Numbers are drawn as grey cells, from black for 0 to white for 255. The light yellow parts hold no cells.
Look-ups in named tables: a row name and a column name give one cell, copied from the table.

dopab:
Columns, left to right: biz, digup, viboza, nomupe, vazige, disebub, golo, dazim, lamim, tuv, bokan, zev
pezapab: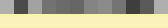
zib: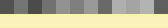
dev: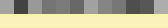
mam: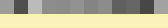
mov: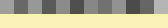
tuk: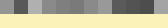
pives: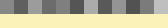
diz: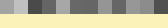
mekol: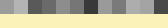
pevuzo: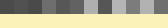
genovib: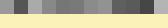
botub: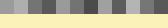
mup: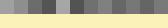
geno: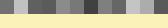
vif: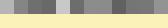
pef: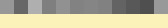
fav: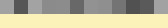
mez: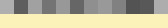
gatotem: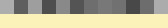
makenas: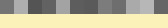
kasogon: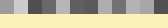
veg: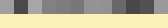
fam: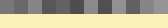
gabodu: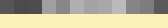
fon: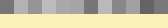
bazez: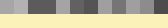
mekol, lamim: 122
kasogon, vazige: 182
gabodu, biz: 86
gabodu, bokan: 125
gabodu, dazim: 168
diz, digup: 192
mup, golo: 112
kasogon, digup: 204
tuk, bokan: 77
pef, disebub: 130
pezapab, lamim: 116
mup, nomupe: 84
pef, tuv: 88
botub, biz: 155
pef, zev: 153
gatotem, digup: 94

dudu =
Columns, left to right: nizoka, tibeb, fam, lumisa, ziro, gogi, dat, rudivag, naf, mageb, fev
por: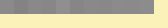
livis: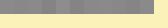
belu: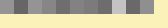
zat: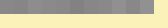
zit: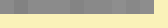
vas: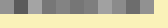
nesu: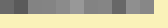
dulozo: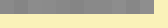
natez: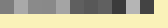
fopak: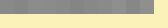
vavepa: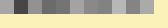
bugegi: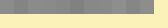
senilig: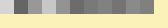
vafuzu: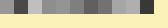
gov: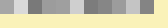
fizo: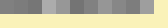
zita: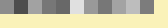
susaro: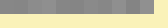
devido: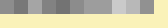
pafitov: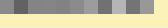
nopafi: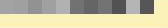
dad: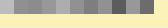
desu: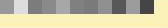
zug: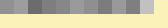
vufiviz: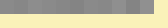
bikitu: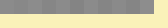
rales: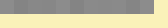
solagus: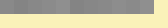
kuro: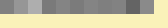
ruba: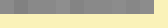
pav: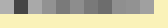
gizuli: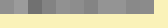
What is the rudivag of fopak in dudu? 138
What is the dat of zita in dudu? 153
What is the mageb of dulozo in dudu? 135
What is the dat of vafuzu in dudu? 96
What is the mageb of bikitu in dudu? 133
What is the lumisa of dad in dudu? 152
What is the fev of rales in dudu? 140
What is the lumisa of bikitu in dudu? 134
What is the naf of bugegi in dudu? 142
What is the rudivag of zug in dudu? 124
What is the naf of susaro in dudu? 143
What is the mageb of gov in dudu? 196
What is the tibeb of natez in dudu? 169
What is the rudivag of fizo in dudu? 150

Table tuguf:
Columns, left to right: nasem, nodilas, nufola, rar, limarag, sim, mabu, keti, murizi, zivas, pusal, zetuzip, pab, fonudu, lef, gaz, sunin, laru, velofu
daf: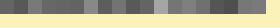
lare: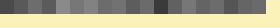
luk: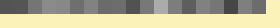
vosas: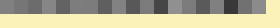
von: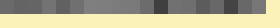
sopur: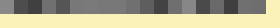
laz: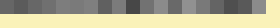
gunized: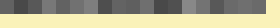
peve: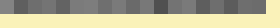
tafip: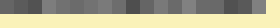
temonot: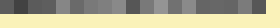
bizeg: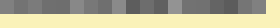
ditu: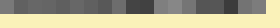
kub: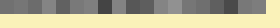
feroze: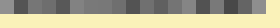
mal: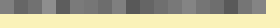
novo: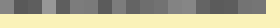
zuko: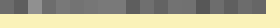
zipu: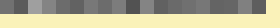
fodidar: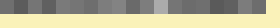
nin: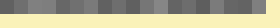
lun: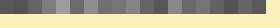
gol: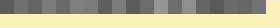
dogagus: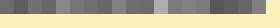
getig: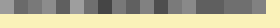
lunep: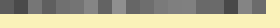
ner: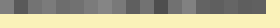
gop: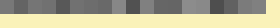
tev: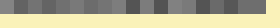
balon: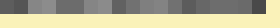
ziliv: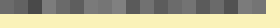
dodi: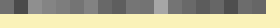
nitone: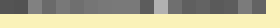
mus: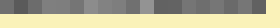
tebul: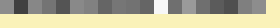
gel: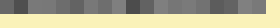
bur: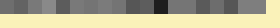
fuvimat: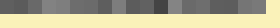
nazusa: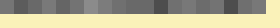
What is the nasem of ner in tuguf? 126
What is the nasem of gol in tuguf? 92
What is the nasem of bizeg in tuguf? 128
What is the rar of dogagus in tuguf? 103
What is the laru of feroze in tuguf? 100
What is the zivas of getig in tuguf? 96
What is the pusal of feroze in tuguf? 112
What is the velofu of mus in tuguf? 97
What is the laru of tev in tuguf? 110
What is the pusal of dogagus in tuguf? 107
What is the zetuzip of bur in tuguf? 30
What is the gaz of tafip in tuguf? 105
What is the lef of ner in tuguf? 99
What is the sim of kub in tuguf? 121
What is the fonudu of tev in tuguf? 122
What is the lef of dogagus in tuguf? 123
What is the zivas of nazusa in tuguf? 105
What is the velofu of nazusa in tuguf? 120
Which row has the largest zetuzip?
tebul

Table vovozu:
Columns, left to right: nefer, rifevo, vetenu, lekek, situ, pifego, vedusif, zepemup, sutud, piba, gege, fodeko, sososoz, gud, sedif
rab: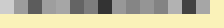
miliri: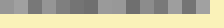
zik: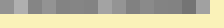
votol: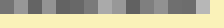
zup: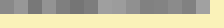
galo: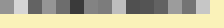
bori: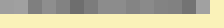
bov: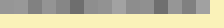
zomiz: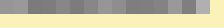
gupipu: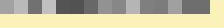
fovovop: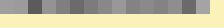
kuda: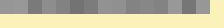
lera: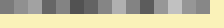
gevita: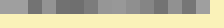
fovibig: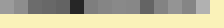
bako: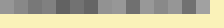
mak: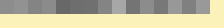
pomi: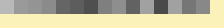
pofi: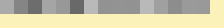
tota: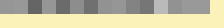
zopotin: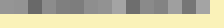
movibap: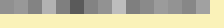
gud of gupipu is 110
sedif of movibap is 161
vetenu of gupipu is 113
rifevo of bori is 160
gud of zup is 129
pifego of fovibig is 38
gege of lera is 92
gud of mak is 128
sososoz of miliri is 158
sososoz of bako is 150

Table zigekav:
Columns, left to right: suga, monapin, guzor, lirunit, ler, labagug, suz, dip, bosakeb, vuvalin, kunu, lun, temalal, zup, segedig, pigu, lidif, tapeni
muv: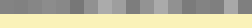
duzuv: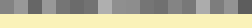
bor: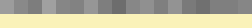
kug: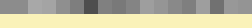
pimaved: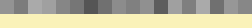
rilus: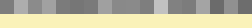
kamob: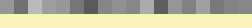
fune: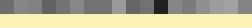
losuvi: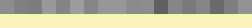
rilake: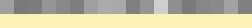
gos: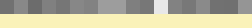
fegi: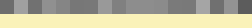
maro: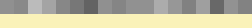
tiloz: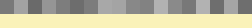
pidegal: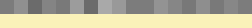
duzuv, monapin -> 152
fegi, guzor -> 113
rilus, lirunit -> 161
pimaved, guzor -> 170
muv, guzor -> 134
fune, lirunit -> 98
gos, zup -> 120
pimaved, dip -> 112
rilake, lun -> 207
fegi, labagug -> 119
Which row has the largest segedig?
tiloz

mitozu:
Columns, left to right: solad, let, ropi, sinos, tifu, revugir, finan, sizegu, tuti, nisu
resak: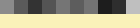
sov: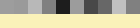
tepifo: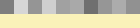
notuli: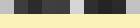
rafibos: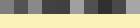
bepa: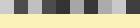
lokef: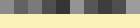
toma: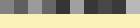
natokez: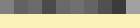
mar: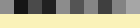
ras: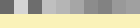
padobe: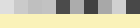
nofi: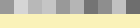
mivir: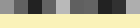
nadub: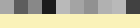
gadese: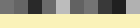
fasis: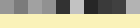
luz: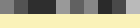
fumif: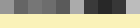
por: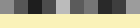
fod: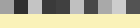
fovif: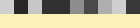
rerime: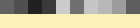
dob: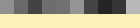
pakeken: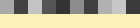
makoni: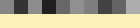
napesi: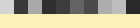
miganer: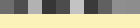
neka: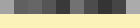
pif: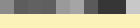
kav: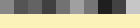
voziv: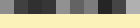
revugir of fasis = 194
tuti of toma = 58
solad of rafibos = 126
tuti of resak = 46
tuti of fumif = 55
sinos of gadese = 107
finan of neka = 76
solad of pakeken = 169
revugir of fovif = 142
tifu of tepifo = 161
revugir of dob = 148
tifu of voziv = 145
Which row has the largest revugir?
notuli

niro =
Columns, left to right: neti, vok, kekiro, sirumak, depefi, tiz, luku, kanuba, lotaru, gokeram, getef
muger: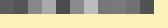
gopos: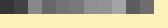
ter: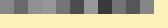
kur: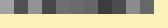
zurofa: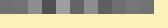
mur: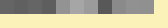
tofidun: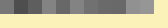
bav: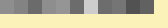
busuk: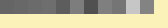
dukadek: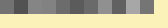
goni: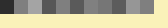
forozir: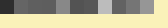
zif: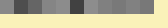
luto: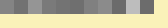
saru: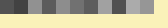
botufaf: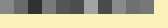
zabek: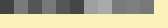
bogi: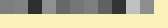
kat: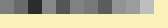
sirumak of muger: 169
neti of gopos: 53
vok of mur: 96
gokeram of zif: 129
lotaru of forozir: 98
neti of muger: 93
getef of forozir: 150
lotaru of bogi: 51
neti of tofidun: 119
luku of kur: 102
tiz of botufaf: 77
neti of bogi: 126
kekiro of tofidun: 94
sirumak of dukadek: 130

